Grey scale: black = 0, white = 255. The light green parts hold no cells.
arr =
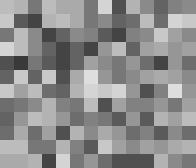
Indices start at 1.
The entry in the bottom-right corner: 119
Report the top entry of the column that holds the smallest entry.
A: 179
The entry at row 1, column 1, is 188
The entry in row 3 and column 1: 119
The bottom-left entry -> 170
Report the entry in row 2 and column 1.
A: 200
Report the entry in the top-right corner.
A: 138
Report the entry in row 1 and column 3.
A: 119
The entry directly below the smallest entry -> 200
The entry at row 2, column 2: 90
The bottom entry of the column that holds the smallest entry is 170
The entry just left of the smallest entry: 80
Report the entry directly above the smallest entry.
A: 188

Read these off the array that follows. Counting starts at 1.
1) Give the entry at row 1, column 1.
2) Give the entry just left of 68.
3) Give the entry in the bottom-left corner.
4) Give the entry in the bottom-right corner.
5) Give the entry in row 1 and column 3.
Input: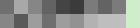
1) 111
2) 99
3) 134
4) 190
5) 134

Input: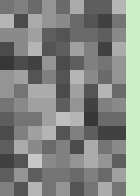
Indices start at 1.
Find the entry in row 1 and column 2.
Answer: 128
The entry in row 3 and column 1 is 138
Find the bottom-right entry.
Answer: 116
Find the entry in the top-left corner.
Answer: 116
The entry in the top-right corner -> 181
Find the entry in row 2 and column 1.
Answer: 181
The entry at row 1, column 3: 106
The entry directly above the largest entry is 138
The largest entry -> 200
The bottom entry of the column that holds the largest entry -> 181
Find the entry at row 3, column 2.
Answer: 138
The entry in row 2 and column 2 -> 75
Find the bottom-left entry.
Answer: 128

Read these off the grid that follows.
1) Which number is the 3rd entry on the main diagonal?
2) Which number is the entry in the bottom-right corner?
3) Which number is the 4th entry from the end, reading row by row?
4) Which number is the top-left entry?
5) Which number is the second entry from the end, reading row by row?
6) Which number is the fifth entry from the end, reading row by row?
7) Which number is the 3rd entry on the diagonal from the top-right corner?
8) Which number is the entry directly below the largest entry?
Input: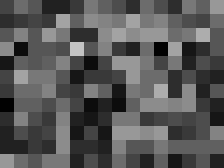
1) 86
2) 33
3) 22
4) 68
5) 86
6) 96
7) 120
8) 68

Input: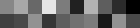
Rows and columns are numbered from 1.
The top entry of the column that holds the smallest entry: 0
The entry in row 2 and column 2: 73
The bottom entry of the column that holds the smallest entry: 73
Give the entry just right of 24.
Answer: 146
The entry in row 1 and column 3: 104
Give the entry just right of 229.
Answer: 124

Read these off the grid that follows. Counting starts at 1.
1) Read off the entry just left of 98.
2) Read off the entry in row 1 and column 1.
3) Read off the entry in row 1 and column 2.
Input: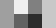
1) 159
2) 159
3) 239

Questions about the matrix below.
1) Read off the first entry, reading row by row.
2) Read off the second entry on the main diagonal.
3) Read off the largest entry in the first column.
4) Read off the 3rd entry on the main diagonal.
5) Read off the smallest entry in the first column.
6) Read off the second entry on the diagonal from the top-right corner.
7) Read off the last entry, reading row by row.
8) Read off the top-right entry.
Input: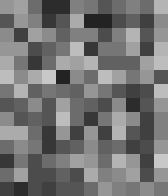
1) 150
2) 150
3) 189
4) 161
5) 55
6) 64
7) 118
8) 180

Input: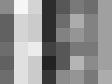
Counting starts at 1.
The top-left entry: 139
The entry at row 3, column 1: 97
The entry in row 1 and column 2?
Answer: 246
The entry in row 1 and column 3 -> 212
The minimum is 34
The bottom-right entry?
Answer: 172
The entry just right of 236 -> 66
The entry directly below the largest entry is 212
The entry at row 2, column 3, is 203
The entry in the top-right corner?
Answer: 160
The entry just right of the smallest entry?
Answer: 87
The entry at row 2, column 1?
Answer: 97
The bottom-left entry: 109
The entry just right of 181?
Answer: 139

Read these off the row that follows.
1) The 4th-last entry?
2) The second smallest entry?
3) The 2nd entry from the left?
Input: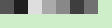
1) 170
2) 62
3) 31

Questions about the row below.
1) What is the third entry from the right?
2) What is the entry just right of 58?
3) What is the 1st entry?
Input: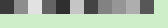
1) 150
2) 141
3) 58

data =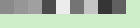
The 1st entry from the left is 138
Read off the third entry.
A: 160
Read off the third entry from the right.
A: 196
